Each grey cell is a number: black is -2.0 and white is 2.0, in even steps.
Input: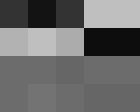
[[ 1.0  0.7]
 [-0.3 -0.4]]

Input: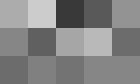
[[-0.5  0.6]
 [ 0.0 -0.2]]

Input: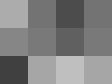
[[-0.1 -0.5]
 [ 0.6  1.0]]

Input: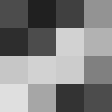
[[-0.8  1.3]
 [ 1.3  1.2]]

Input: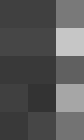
[[-0.9  1.1]
 [-1.1 -0.5]]

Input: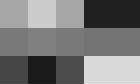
[[ 0.0 -0.1]
 [-1.6 -0.8]]
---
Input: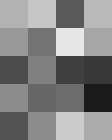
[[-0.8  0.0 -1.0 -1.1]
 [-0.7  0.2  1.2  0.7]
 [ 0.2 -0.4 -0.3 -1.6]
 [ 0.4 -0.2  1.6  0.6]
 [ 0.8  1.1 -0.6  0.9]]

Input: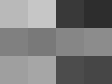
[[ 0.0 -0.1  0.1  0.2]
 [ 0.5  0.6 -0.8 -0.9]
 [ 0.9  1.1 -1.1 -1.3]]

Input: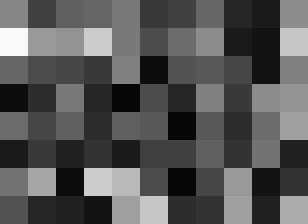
[[-1.8 -1.3 -0.1 -1.4 -1.9 -0.8 -1.4  0.0 -1.1  0.2  0.3]
 [-1.6 -1.1 -1.5 -1.2 -1.6 -1.0 -1.0 -0.5 -1.2 -0.2 -1.5]
 [-0.7 -1.4 -1.5 -1.7  0.5  1.1 -1.3 -1.2  0.5 -1.5  0.7]
 [-0.4 -0.8 -0.9 -1.1  0.0 -1.8 -0.7 -0.6 -0.9 -1.7  0.0]
 [-0.3 -0.9 -0.5 -1.3 -0.5 -0.6 -1.9 -0.6 -1.3 -0.3  0.5]
 [-0.2  0.6 -1.8  1.2  0.9 -0.8 -1.9 -0.9  0.4 -1.7 -1.2]
 [ 0.1 -1.0 -0.5 -0.4 -0.1 -1.1 -1.0 -0.4 -1.4 -1.6  0.2]
 [ 1.9  0.4  0.3  1.2 -0.1 -0.8 -0.3  0.2 -1.6 -1.7  1.1]]

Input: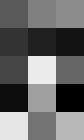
[[-1.8  0.5 -2.0]
 [-1.2 -1.5 -1.7]
 [-0.9  1.7 -0.4]
 [-0.6  0.0  0.2]
 [ 1.6 -0.2  0.9]]

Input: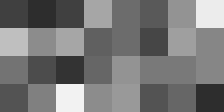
[[-1.0 -1.3 -1.0  0.6 -0.3 -0.6  0.3  1.7]
 [-0.7  0.0  1.8  0.2  0.4 -0.7 -0.4 -1.3]
 [-0.2 -0.8 -1.2 -0.4  0.3 -0.1 -0.1  0.1]
 [ 1.0  0.2  0.6 -0.5 -0.3 -0.9  0.5  0.1]]

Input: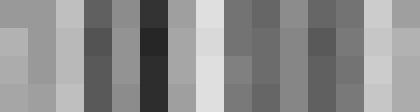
[[ 0.4  0.4  1.0 -0.5  0.2 -1.2  0.5  1.5 -0.2 -0.4  0.2 -0.4 -0.2  1.2
   0.5]
 [ 0.6  0.5  1.0 -0.6  0.2 -1.3  0.5  1.5 -0.1 -0.4  0.1 -0.5 -0.1  1.1
   0.7]
 [ 0.7  0.4  0.9 -0.6  0.3 -1.3  0.6  1.5  0.0 -0.3  0.1 -0.5 -0.2  1.2
   0.7]
 [ 0.8  0.4  0.9 -0.7  0.3 -1.4  0.6  1.4 -0.2 -0.3  0.1 -0.6 -0.1  1.1
   0.8]]

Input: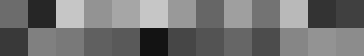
[[-1.1  0.0 -0.1 -0.5 -0.6 -1.7 -0.9 -0.7 -0.4 -0.8  0.1  0.3  0.2]
 [-0.3 -1.4  1.1  0.3  0.6  1.1  0.4 -0.4  0.5 -0.2  0.9 -1.2 -1.0]]

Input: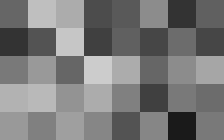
[[-1.2 -0.7  1.1 -1.0 -0.5 -0.9 -0.3 -0.9]
 [-0.4  1.0  0.7 -0.8 -0.6  0.2 -1.2 -0.5]
 [-0.1  0.4 -0.4  1.2  0.7 -0.4  0.2  0.6]
 [ 0.4  0.0  0.5  0.1 -0.7  0.1 -1.6 -0.1]
 [ 0.8  0.9  0.3  0.7  0.0 -1.0 -0.1 -0.3]]

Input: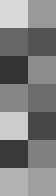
[[-1.2  0.2]
 [-1.1  0.0]
 [-0.4 -0.7]
 [ 0.1 -0.3]
 [ 0.8  0.5]
 [ 1.2 -0.9]
 [ 1.4  0.4]]
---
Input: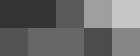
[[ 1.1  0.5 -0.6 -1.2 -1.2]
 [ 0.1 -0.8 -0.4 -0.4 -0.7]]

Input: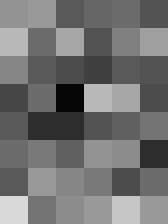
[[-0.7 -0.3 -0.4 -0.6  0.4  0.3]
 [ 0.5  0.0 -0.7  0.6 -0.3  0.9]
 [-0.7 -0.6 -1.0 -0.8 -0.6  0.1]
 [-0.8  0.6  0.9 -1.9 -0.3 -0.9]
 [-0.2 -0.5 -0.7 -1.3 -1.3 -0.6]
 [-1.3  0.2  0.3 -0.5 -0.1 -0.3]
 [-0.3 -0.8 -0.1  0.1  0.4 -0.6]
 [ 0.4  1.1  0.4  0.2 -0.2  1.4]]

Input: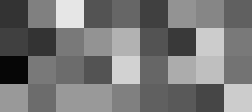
[[-0.5  0.1  0.3 -1.0 -0.4 -0.7  1.6  0.0 -1.2]
 [-0.1  1.2 -1.1 -0.7  0.8  0.3 -0.1 -1.2 -1.0]
 [-0.2  1.0  0.7 -0.4  1.3 -0.7 -0.3 -0.1 -1.9]
 [ 1.2 -0.9 -0.6 -0.5  0.0  0.4  0.4 -0.3  0.4]]

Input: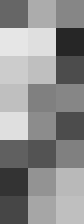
[[ 0.1  0.7 -0.4]
 [-1.4  1.5  1.6]
 [-0.8  1.0  1.2]
 [ 0.1  0.0  1.0]
 [-0.8  0.2  1.5]
 [ 0.0 -0.7 -0.5]
 [ 0.9  0.3 -1.2]
 [ 1.0  0.6 -0.9]]

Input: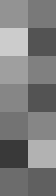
[[-0.1  0.3]
 [-0.7  1.2]
 [ 0.0  0.5]
 [-0.7  0.1]
 [ 0.1 -0.2]
 [ 0.8 -1.1]
 [-0.5 -0.3]]

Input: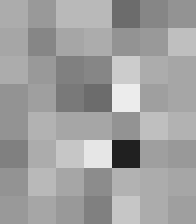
[[ 0.3  0.1 -0.3  0.9  0.9  0.4  0.7]
 [ 1.0  0.4  0.3  0.7  0.6  0.1  0.6]
 [ 0.6  0.7  1.2  0.1  0.0  0.4  0.7]
 [ 0.6  0.5  1.7 -0.3 -0.1  0.5  0.3]
 [ 0.8  1.0  0.3  0.6  0.6  0.8  0.3]
 [ 0.4  0.5 -1.5  1.6  1.1  0.7  0.0]
 [ 0.6  0.7  0.8  0.2  0.6  0.9  0.3]
 [ 0.5  0.7  1.1  0.0  0.4  0.6  0.4]]

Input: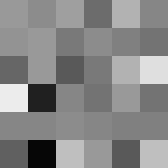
[[ 0.1  0.8 -0.3  0.5  0.2  0.4]
 [-0.2  0.0  0.2 -0.1  0.4  0.3]
 [ 1.5  0.8 -0.1 -0.6  0.4 -0.4]
 [-0.2  0.4 -0.2  0.1 -1.5  1.7]
 [ 0.0  0.0  0.1  0.2  0.1  0.1]
 [ 1.0 -0.6  0.4  1.0 -1.9 -0.5]]

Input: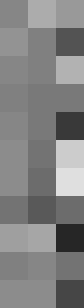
[[ 0.4  0.7  0.1]
 [-0.7  0.0  0.3]
 [ 0.8  0.0  0.1]
 [-0.1 -0.1  0.0]
 [-1.1 -0.1  0.1]
 [ 1.2 -0.2  0.2]
 [ 1.5 -0.3  0.2]
 [-0.3 -0.6 -0.2]
 [-1.4  0.6  0.5]
 [-0.2  0.1  0.0]
 [-0.9  0.2  0.2]]
